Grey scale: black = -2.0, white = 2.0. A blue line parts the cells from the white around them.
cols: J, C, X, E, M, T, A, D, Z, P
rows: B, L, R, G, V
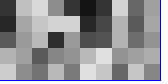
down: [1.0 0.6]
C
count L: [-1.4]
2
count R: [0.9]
1
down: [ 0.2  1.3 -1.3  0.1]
E
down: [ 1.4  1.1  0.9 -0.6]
X

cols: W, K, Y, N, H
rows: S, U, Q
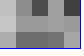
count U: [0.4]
3
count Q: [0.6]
1

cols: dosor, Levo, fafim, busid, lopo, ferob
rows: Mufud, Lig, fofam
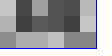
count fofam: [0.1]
2
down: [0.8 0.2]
dosor
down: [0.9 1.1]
ferob

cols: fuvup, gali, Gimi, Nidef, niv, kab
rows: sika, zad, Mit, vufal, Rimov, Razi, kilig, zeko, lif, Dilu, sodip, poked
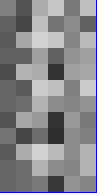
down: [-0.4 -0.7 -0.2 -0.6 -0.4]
fuvup
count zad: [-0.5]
2
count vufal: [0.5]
2

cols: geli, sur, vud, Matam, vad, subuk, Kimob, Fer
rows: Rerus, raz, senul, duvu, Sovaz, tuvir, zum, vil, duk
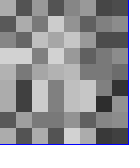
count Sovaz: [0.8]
2
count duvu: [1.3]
3
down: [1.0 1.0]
vad
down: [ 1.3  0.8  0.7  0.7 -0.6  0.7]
geli
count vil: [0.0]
0

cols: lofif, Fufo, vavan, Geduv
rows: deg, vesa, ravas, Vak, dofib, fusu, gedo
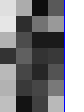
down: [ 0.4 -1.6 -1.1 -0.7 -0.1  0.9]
Geduv
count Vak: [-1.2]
2
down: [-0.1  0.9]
Geduv
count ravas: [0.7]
0
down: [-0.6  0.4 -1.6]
Geduv
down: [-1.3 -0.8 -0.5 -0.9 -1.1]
Fufo
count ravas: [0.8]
1

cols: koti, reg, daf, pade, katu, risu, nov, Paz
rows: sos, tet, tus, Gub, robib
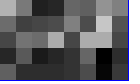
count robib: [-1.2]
1
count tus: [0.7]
3

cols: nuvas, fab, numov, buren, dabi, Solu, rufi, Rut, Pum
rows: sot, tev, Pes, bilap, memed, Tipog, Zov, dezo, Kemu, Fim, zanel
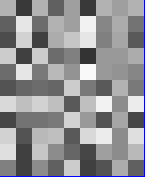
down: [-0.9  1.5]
Pum
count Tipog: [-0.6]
1
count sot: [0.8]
4
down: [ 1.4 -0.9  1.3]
nuvas

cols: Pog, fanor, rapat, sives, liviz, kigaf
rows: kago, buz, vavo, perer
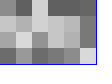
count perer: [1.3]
0
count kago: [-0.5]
3
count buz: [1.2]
0
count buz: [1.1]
2

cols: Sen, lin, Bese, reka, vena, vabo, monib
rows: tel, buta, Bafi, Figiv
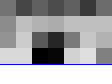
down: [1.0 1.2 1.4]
lin
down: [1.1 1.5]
vabo
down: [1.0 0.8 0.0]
monib
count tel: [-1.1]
1
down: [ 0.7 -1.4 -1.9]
reka
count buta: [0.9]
0

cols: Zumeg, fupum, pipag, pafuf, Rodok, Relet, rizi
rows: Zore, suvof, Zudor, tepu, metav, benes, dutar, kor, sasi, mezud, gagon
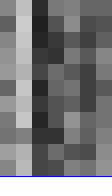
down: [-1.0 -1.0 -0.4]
Relet
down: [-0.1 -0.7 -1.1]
pafuf
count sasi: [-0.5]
1

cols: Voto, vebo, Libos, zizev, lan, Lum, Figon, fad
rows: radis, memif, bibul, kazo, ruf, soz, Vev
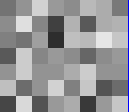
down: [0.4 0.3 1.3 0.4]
zizev
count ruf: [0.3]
5
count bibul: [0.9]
1
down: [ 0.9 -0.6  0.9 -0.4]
Lum
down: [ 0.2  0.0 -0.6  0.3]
Voto
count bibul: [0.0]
1
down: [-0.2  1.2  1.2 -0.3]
vebo

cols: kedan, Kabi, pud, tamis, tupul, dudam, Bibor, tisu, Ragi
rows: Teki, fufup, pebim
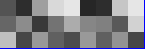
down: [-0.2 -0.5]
tamis
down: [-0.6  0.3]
tisu
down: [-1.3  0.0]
Bibor
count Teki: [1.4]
1
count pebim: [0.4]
2
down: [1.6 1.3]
Ragi

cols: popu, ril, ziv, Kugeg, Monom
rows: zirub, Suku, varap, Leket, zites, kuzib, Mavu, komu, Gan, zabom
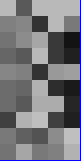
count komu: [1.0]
1
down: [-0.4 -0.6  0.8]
ril
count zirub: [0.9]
4
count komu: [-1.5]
1
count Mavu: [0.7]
2
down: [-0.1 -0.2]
popu

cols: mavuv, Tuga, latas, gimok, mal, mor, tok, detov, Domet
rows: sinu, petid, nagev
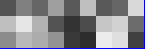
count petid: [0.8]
1
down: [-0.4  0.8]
latas
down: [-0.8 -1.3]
mor
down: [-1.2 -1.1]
mal
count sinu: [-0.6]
2
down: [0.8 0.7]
latas

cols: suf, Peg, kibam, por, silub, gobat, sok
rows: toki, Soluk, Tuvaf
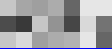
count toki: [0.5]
1
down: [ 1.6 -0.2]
sok
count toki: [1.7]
0

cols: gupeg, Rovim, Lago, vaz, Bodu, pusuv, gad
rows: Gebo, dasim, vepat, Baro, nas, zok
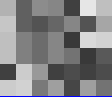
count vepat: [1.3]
1
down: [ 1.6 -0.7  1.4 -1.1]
pusuv
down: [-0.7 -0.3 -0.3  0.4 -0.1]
Lago
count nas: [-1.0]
3
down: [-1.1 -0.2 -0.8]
Bodu
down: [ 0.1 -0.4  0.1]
vaz

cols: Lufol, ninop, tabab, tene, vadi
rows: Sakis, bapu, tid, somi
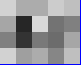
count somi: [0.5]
1
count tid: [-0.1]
1
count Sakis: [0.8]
0

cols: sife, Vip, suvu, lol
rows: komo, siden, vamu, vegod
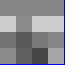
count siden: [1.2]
3
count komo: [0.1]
4
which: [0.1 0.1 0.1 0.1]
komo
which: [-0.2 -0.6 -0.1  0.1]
vamu
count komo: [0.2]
0

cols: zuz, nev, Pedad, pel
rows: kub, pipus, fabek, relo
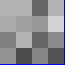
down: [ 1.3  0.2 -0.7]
pel
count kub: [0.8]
3
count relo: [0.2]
0
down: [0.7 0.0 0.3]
zuz
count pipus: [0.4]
1
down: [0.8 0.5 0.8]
nev

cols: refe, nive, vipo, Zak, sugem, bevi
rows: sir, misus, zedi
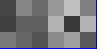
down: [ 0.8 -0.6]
bevi
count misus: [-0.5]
2
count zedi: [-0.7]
1
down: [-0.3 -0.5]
vipo
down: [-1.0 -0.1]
refe

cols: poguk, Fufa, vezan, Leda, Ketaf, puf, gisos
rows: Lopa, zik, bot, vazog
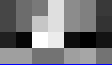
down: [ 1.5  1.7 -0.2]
Leda
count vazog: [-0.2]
3
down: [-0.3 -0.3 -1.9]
Fufa

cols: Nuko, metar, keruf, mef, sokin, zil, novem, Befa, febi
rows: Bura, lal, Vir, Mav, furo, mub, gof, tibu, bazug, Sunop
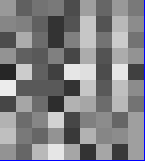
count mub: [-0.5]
0
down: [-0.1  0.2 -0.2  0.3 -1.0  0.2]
febi
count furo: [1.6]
2

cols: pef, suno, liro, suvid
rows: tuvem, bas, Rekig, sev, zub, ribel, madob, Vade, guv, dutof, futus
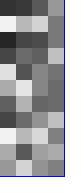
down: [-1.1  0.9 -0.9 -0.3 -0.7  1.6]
suno
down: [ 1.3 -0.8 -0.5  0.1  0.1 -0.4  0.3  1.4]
liro
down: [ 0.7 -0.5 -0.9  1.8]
pef
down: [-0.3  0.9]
suno
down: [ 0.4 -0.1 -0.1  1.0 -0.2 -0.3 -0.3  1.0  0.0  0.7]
suvid

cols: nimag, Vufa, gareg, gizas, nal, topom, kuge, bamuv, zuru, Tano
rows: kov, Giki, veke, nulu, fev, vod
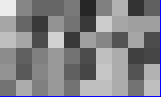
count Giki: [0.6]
2
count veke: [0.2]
0
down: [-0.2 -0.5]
nal
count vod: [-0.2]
3
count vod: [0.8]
0

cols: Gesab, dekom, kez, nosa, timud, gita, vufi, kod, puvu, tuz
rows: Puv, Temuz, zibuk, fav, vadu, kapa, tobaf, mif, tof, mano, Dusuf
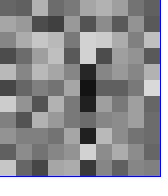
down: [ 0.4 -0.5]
kod
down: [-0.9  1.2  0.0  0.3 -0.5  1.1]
Gesab
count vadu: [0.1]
4
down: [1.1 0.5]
kez
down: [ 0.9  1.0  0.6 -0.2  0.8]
nosa

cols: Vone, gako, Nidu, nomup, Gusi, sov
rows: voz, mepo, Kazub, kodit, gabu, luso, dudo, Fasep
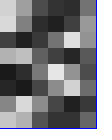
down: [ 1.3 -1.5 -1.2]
Gusi
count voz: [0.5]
1

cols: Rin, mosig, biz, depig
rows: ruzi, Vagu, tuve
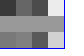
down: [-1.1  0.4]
Rin
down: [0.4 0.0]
mosig
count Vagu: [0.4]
4
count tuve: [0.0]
1

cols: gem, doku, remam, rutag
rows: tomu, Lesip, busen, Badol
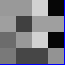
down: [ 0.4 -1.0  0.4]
doku
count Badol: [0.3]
1
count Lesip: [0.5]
3
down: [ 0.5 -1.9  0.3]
rutag
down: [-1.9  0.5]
rutag
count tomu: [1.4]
0

